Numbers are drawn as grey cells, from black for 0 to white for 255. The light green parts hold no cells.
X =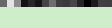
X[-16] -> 104
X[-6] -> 71
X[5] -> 21
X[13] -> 28
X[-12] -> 39

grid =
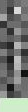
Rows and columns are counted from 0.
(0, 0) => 109
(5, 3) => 66
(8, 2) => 191
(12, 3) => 109
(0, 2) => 109
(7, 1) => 82
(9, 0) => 109
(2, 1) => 78
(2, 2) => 97
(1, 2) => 216
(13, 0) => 154
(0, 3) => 122
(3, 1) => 109
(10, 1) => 77

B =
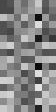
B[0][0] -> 72
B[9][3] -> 197
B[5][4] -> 165
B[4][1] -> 71
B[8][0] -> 165
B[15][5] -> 34
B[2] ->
[191, 160, 112, 185, 133, 15, 154, 94]
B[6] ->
[188, 207, 130, 104, 91, 141, 198, 186]
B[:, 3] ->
[110, 127, 185, 94, 144, 200, 104, 159, 88, 197, 77, 147, 83, 124, 80, 167]
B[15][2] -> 113
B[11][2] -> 118
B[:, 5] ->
[200, 174, 15, 219, 144, 24, 141, 113, 177, 12, 222, 64, 226, 102, 205, 34]
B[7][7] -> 86
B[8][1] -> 194
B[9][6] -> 127
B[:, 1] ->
[83, 72, 160, 101, 71, 97, 207, 75, 194, 129, 150, 203, 123, 210, 174, 185]
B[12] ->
[94, 123, 147, 83, 122, 226, 127, 173]
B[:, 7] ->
[133, 113, 94, 154, 98, 56, 186, 86, 195, 72, 188, 146, 173, 169, 195, 120]
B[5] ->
[140, 97, 116, 200, 165, 24, 99, 56]
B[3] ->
[80, 101, 147, 94, 136, 219, 106, 154]
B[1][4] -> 158
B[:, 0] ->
[72, 72, 191, 80, 80, 140, 188, 95, 165, 169, 116, 208, 94, 202, 140, 204]
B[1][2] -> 141
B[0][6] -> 90
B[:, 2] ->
[145, 141, 112, 147, 137, 116, 130, 132, 136, 112, 145, 118, 147, 123, 141, 113]

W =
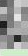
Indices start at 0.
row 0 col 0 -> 88
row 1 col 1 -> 129
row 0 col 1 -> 117
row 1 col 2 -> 186
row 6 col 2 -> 209
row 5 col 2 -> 41
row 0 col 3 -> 194
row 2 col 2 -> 228
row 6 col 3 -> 180

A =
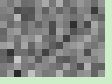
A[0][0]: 140
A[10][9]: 114
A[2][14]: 100
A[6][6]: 127
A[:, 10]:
[129, 94, 114, 48, 83, 122, 151, 123, 108, 113, 108]
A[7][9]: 134
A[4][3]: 106
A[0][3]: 108
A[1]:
[127, 136, 78, 88, 84, 135, 97, 137, 102, 123, 94, 133, 127, 58, 128]
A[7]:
[98, 52, 112, 111, 89, 123, 66, 111, 150, 134, 123, 145, 78, 146, 151]
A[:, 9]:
[106, 123, 127, 119, 131, 64, 137, 134, 88, 156, 114]
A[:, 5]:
[140, 135, 140, 100, 130, 173, 145, 123, 91, 140, 143]
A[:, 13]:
[110, 58, 114, 166, 155, 128, 118, 146, 129, 99, 99]
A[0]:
[140, 120, 146, 108, 112, 140, 169, 120, 172, 106, 129, 152, 134, 110, 148]
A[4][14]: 116
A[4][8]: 161
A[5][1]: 138
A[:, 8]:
[172, 102, 146, 139, 161, 139, 78, 150, 96, 109, 178]
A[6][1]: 167
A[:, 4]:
[112, 84, 89, 129, 129, 141, 101, 89, 143, 112, 193]
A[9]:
[123, 132, 158, 122, 112, 140, 135, 119, 109, 156, 113, 79, 177, 99, 97]
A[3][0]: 147
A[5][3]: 151
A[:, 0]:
[140, 127, 120, 147, 102, 109, 156, 98, 103, 123, 117]

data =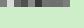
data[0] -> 127
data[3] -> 81
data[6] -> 113
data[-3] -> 111

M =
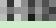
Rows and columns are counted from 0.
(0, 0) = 186
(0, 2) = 205
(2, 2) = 208
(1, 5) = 155
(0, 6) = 81
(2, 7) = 108

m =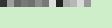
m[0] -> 52
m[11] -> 218
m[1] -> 159
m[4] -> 112

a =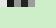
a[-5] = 231
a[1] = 23
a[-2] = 36

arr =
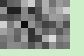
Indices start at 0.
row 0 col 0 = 52
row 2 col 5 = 72
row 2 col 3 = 135
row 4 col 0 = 161
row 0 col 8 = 155
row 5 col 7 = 221
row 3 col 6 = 66
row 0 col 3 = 174
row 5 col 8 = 129
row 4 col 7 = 122
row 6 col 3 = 125
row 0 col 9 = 140
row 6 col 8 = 109
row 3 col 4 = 147
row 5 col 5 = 63
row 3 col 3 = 14
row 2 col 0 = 88
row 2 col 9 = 137
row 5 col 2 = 97

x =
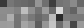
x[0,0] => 57
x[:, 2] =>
[108, 130, 116, 115]
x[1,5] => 114
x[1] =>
[141, 140, 130, 190, 143, 114, 156, 106, 217, 117, 99, 144]
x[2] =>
[139, 173, 116, 143, 120, 104, 117, 187, 43, 125, 122, 121]
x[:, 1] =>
[118, 140, 173, 157]
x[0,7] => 61
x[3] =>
[155, 157, 115, 165, 150, 93, 150, 195, 109, 156, 71, 153]
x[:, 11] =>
[103, 144, 121, 153]
